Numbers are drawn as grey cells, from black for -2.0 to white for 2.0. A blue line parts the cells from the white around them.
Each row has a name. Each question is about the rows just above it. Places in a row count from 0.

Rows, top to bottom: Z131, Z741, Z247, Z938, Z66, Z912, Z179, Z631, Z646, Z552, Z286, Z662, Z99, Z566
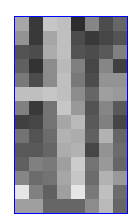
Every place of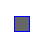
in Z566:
2 3 4 7
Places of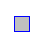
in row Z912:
0 1 3
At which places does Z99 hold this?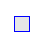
0 4
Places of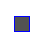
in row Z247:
0 4

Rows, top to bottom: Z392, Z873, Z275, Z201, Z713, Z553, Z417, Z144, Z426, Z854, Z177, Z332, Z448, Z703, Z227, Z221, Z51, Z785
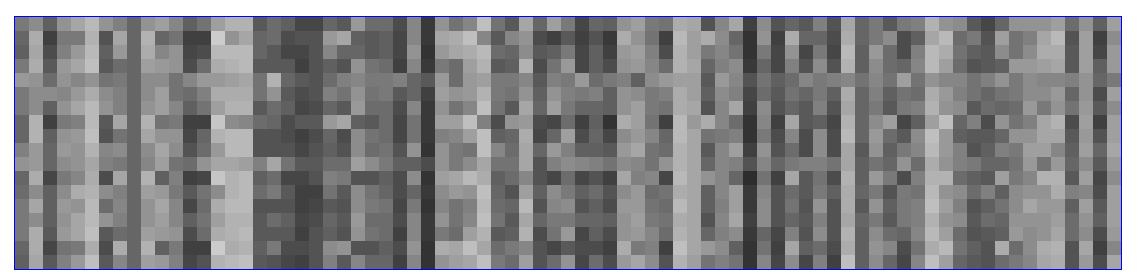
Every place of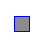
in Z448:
1 3 6 14 24 30 38 43 67 71
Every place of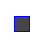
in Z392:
20 21 40 69
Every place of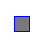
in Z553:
0 26 34 40 45 57 71

